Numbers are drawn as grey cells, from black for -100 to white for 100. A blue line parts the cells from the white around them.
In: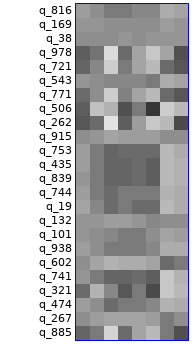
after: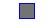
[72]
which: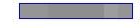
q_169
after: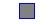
[29]
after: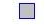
[40]

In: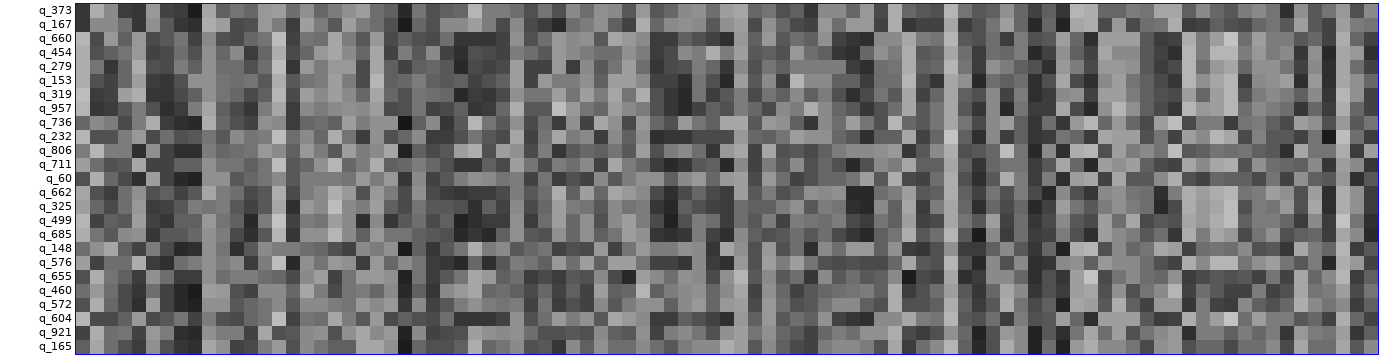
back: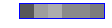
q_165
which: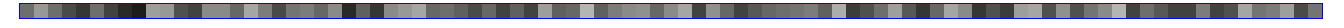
q_460
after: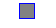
[-31]

